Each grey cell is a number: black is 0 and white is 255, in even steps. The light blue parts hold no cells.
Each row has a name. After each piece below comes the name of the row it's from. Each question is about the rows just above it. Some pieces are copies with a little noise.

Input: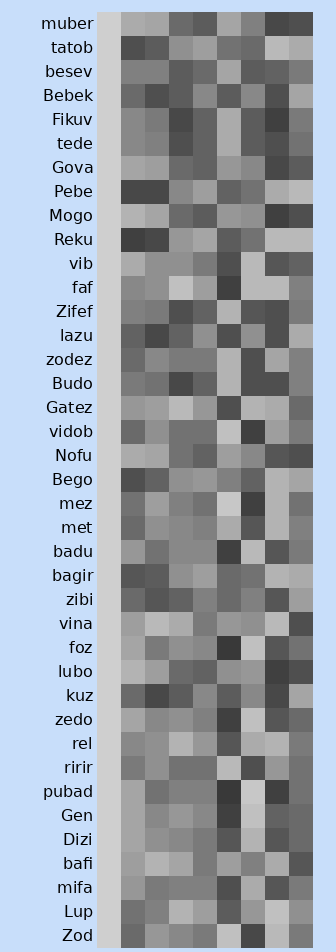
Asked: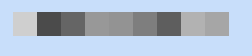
Bego
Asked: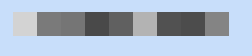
Budo

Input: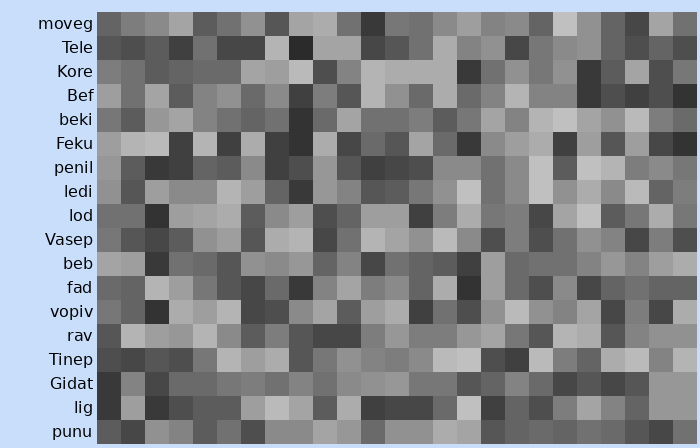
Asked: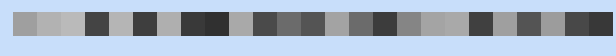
Feku
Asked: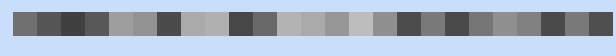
Vasep
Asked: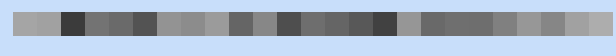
beb
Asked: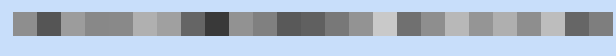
ledi
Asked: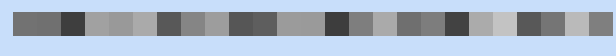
lod

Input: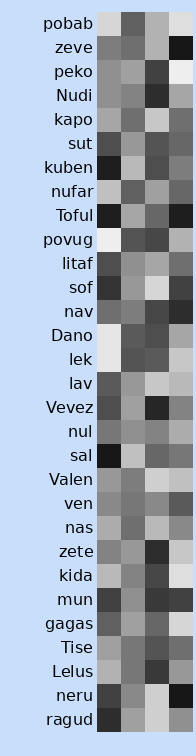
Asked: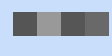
sut
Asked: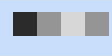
ragud
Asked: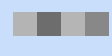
nas
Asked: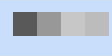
lav
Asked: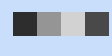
sof
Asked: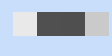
lek

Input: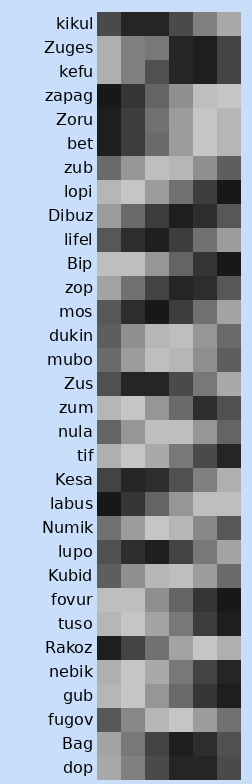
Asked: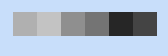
zum
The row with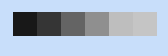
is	zapag
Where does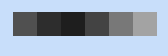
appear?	lupo
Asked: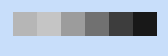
lopi
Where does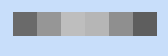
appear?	zub
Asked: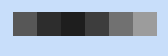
lifel

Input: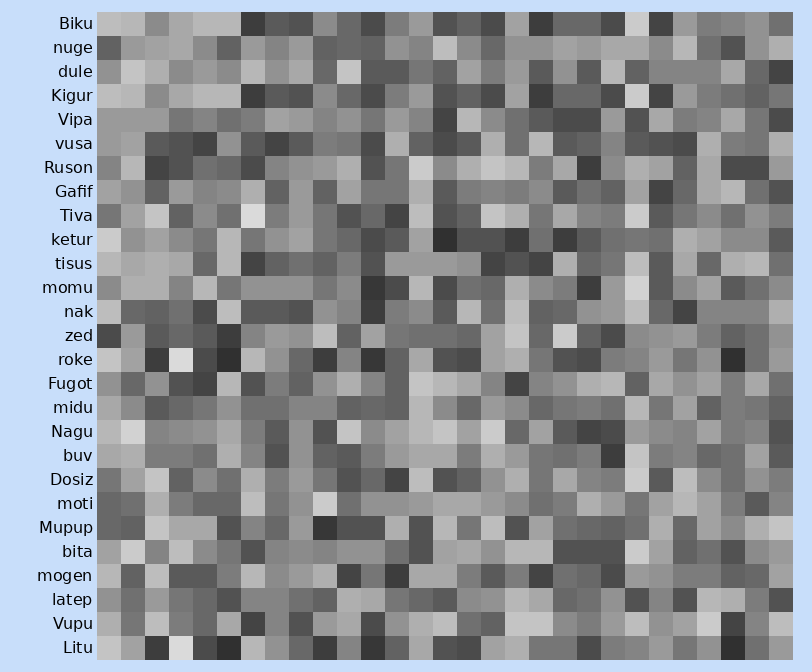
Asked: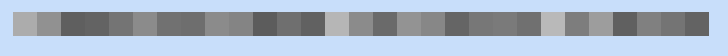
midu
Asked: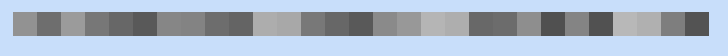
latep

